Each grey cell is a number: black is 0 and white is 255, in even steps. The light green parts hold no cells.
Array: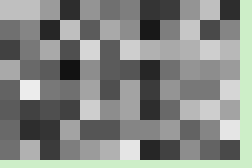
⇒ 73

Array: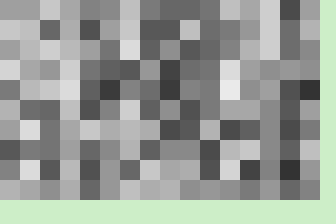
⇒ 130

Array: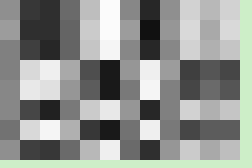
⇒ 190

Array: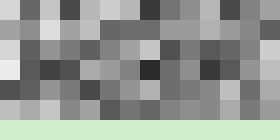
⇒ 155

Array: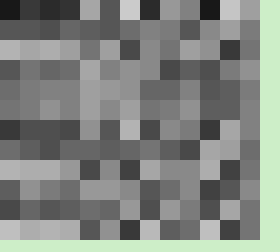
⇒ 116
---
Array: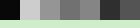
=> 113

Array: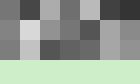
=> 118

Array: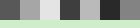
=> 62

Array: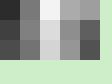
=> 220

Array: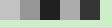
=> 32

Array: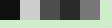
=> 77
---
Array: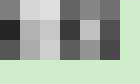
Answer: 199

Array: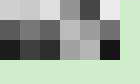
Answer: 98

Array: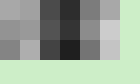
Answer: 83

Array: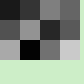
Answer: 39

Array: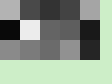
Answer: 100

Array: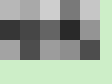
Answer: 100
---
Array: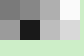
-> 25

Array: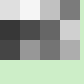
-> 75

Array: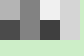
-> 130

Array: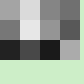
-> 231

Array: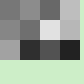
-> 111

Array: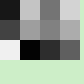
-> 158
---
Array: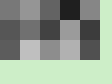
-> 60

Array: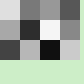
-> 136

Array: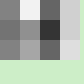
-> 208

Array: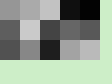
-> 88

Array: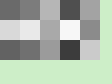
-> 139

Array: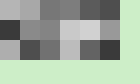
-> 153
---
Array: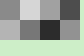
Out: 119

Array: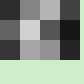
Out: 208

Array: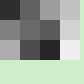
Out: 105

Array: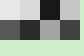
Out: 43

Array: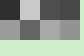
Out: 100

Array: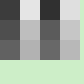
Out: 190

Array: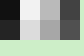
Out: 220
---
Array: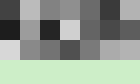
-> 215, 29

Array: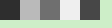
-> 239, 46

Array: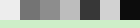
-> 237, 12

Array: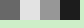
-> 227, 28

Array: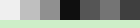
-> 239, 15

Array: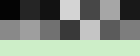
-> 212, 4

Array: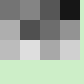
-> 222, 22

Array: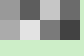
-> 227, 66
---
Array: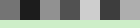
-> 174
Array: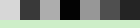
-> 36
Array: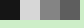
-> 94
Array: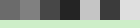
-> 223
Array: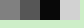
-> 210
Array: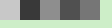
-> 118
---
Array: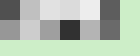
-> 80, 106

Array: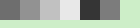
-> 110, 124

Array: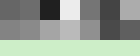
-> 102, 95

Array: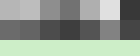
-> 182, 69

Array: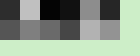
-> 45, 147

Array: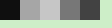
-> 15, 66
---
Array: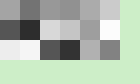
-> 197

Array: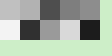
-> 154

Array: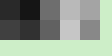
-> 97

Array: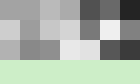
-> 121

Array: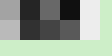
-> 68

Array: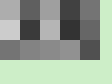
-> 181

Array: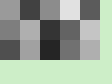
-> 52
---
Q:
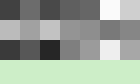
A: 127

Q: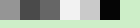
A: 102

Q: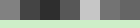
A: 87

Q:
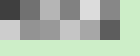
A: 153

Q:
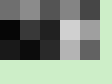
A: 12

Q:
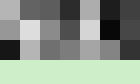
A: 124
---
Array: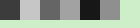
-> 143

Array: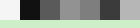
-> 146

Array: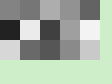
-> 215

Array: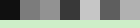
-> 146

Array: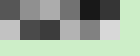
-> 179

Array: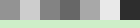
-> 168

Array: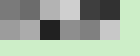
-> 179
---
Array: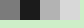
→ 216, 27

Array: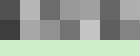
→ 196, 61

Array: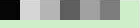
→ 214, 5

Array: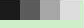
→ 220, 26

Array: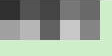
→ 199, 47

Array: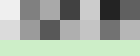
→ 239, 35

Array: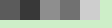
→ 206, 56

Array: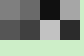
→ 194, 16

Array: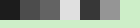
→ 224, 28

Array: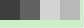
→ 211, 61
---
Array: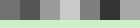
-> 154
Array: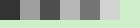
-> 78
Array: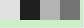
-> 179
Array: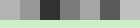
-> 49
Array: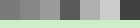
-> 155
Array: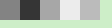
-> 167
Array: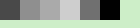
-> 170
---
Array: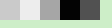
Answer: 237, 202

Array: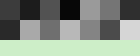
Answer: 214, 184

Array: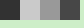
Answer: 202, 153

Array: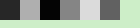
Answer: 219, 175

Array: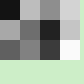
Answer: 250, 211

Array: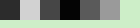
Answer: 210, 154

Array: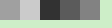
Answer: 203, 160
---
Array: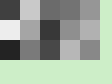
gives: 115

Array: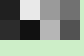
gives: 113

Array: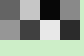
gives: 137

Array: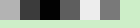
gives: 94

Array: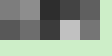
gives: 67

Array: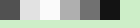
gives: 175

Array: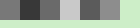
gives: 201

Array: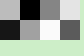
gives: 228
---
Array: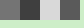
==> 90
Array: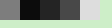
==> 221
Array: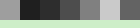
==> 99
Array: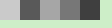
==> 63
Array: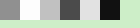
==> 17
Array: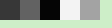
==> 163
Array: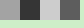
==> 93
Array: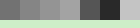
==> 196
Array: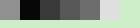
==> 223
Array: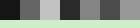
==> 152
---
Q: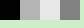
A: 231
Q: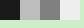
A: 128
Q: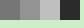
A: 191
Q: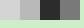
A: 44
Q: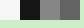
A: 134
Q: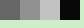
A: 194
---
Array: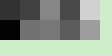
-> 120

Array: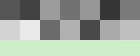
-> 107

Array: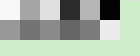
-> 138

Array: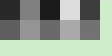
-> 106

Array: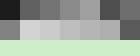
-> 203

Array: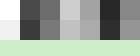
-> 121

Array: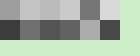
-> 84

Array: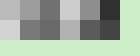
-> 105

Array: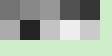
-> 195
